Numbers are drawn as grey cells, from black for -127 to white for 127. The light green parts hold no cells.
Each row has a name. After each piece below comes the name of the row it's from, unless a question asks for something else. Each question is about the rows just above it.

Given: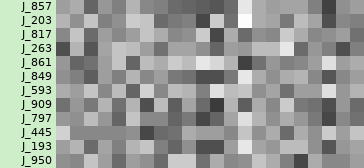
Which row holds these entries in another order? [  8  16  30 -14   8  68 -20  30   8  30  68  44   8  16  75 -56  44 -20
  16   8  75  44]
J_817
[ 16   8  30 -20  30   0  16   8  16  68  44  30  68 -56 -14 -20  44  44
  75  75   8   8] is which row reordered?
J_950
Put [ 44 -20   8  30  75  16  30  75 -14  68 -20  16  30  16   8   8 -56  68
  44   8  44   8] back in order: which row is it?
J_817
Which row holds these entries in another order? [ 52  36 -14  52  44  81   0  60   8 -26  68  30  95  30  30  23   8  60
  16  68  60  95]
J_593

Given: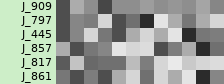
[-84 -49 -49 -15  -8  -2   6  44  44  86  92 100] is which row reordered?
J_857
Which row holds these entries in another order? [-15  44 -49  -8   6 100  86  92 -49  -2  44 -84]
J_857
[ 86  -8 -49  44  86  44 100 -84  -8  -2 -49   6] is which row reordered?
J_445
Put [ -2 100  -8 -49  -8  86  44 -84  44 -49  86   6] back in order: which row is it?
J_445
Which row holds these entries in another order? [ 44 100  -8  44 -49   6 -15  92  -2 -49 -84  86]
J_857

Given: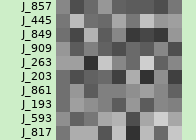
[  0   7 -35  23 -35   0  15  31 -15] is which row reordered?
J_193
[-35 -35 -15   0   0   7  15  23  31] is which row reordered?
J_193
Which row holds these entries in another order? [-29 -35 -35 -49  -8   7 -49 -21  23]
J_857
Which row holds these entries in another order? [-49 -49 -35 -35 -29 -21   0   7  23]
J_909
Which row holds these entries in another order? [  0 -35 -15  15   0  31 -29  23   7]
J_861
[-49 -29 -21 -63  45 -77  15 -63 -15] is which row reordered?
J_203

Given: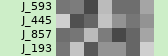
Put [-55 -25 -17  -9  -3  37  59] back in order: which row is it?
J_857
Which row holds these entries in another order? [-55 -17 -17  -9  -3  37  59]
J_593
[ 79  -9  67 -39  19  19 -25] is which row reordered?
J_193
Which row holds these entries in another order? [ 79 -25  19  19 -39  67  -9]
J_193
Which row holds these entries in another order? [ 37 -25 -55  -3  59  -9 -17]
J_857
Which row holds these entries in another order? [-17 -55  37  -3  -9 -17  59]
J_593
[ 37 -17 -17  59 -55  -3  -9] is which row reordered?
J_593

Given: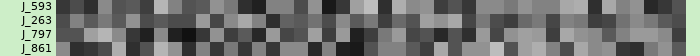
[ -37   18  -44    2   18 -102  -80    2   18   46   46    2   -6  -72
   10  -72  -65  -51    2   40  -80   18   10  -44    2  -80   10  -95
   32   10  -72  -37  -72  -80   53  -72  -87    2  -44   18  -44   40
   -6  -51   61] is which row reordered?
J_861
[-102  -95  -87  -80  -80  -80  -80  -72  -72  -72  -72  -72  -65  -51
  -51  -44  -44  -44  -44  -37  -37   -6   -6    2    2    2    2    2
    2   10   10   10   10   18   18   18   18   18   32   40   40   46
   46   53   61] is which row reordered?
J_861

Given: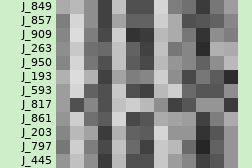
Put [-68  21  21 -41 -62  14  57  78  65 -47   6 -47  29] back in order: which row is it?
J_817
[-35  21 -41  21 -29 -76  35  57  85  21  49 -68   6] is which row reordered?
J_203
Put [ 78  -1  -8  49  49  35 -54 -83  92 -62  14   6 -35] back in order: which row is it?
J_193
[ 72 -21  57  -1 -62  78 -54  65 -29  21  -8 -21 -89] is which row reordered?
J_797
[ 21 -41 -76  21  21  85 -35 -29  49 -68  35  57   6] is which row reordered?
J_203
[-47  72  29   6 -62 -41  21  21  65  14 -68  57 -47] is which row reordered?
J_445

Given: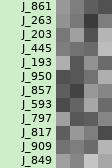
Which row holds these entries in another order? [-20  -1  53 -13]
J_909
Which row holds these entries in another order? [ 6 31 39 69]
J_849
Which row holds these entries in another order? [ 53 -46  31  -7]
J_203
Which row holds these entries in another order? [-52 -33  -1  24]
J_817

